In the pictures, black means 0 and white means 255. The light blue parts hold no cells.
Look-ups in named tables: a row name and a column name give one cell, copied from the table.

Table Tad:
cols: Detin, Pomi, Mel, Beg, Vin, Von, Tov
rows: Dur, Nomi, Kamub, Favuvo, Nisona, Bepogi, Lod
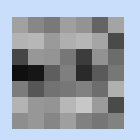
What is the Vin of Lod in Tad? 129
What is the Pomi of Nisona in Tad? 86
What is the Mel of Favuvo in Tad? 94
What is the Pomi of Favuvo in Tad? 22
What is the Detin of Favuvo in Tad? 15
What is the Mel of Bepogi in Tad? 148

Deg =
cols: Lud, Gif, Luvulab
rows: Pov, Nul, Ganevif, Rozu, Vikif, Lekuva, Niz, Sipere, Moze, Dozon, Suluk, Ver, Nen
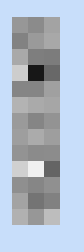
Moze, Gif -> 139
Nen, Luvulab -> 189
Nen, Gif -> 151
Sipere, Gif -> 171
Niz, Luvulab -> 147
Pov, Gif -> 139
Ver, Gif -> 116
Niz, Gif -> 133
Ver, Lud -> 163
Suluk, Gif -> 134
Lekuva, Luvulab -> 166

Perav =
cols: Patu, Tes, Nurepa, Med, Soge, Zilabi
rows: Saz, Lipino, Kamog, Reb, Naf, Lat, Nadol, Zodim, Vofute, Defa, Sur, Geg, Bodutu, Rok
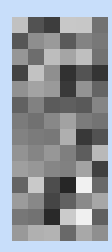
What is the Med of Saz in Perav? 200
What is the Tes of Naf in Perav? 163
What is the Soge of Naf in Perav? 147
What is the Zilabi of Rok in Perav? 143
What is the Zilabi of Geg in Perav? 167
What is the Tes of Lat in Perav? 129
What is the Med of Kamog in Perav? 165
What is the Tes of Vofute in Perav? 133
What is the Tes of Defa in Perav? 151

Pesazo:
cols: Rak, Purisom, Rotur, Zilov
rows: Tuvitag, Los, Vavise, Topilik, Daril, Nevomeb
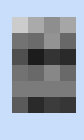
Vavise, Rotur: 52
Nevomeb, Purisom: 42
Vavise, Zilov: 42
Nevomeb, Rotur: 60
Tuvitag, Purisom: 170
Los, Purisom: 107
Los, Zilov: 104
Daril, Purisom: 123
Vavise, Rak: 79
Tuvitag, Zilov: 166
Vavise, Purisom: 28
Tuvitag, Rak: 204
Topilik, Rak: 114
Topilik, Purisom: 105
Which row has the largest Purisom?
Tuvitag

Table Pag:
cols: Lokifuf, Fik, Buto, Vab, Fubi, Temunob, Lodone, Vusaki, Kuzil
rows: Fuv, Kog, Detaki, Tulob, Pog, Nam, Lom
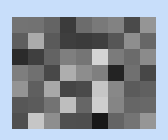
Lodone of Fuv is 130
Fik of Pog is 95
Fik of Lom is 198
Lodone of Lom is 100
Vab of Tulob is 174
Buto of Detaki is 99
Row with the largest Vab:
Nam

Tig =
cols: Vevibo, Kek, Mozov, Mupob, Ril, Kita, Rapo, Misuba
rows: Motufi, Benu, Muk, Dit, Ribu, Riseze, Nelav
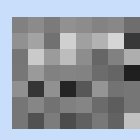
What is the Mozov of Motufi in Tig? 123
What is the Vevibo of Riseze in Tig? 118
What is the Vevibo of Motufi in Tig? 129
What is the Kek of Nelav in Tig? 81
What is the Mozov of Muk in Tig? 155
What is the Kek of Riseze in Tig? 134
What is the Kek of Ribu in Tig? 53
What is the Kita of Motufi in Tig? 131
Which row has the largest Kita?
Benu

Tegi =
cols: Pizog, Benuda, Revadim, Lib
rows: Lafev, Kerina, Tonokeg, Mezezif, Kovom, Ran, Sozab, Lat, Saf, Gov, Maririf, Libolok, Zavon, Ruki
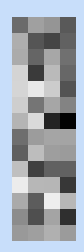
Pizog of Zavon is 140
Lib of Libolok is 183
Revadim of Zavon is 164
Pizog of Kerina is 174
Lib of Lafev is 89
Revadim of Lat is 165
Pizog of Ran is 206
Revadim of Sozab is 35
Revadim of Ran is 166
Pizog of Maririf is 236
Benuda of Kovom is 232
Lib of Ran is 131
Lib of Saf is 155
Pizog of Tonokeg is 171
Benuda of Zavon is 79

